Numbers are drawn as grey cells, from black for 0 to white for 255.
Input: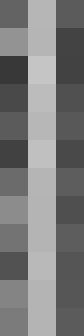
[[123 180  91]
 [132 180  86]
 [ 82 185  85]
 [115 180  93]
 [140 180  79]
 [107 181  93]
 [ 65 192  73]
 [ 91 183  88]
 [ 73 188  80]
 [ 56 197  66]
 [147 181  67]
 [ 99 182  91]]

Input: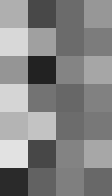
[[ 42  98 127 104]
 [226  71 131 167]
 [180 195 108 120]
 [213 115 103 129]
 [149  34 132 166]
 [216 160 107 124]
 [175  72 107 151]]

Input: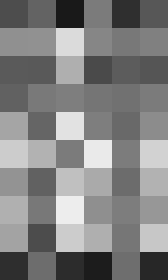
[[ 46 109  44  28 110  39]
 [163  76 204 175 118 199]
 [176 120 237 143 125 151]
 [147  97 192 170 108 178]
 [204 178 123 234 124 210]
 [165 101 226 126 105 140]
 [ 97 121 126 117 113 123]
 [ 90  89 175  74  92  85]
 [144 145 219 134 120 128]
 [ 77  99  25 123  47  87]]

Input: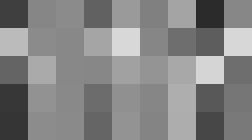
[[ 53 140 138 101 147 132 173  71 121]
 [ 55 146 137 108 144 134 174  88 118]
 [100 170 136 135 161 148 168 213 110]
 [187 139 136 165 216 134 110  93 215]
 [ 63 134 139  97 154 128 164  43 135]]

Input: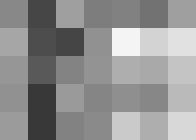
[[155  56 130 138 202 174 216]
 [145  56 154 133 143 135 186]
 [150  89 131 147 174 169 196]
 [166  77  69 145 244 211 225]
 [136  70 159 125 129 114 159]]

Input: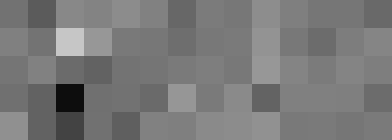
[[144  98  67 113  95 129 127 138 140 145 121 122 118 122]
 [112  98  13 112 114 106 150 122 138  99 128 128 127 108]
 [117 129 107  98 115 117 122 126 120 151 132 123 132 126]
 [128 115 198 151 121 119 110 120 122 147 120 108 125 133]
 [114  91 136 131 140 129 103 123 119 141 127 118 118 105]]
